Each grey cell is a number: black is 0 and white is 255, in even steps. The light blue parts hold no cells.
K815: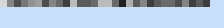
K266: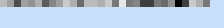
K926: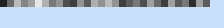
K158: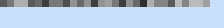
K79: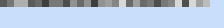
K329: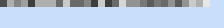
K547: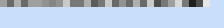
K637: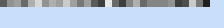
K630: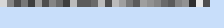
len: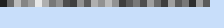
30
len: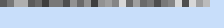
30
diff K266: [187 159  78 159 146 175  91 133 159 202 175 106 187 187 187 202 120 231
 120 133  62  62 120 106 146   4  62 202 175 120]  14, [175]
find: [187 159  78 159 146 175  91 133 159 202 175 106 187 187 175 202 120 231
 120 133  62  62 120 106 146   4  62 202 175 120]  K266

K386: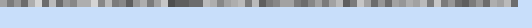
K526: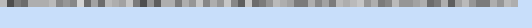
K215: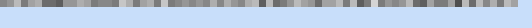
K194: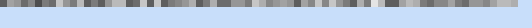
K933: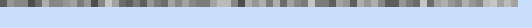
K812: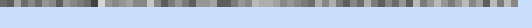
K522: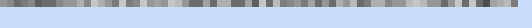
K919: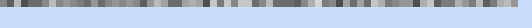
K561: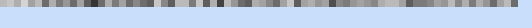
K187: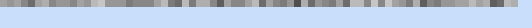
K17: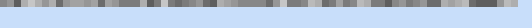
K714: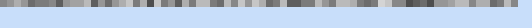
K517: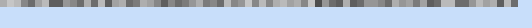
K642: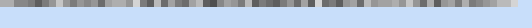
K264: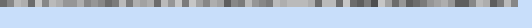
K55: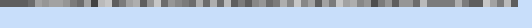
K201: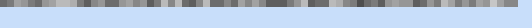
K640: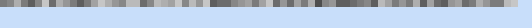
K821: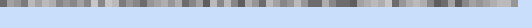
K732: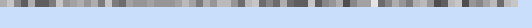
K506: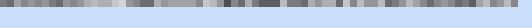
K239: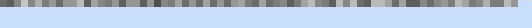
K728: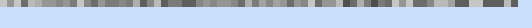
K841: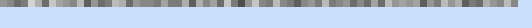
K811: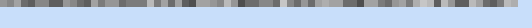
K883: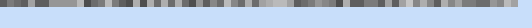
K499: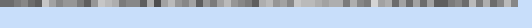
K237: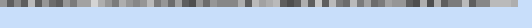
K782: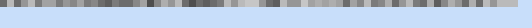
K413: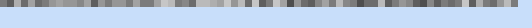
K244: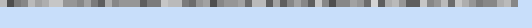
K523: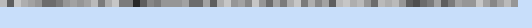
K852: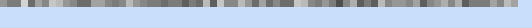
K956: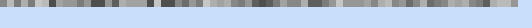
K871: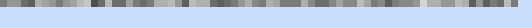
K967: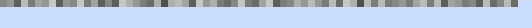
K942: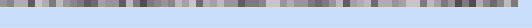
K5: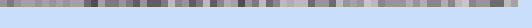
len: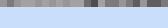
24
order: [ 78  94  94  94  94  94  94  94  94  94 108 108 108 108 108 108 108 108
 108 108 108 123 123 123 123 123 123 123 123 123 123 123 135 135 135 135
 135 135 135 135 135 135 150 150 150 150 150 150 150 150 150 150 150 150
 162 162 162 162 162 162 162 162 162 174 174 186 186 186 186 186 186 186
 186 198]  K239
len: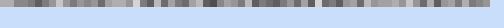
70

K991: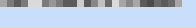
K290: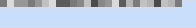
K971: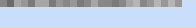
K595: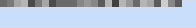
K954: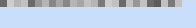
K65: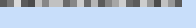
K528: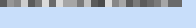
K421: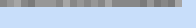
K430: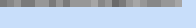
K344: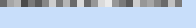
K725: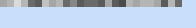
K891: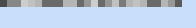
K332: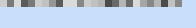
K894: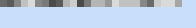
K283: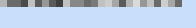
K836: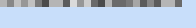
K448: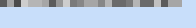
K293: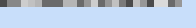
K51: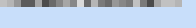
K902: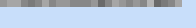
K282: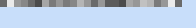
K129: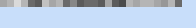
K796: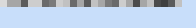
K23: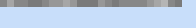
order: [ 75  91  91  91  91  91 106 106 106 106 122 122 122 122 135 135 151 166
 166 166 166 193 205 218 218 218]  K528
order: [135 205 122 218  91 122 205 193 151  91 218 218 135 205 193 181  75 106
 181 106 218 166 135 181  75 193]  K332
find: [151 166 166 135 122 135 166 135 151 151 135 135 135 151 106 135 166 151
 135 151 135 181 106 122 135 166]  K902
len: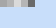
5
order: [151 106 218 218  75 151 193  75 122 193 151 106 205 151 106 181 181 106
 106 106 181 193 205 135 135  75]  K293

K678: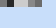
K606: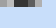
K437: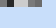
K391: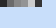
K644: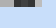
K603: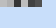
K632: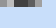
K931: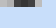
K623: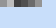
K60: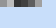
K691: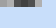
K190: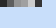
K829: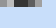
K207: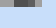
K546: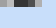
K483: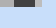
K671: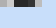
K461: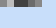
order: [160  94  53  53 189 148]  K829
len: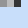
3
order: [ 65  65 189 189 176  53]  K931
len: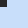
1
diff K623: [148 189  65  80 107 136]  5, [148]
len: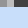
4
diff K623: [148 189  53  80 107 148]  2, [65]

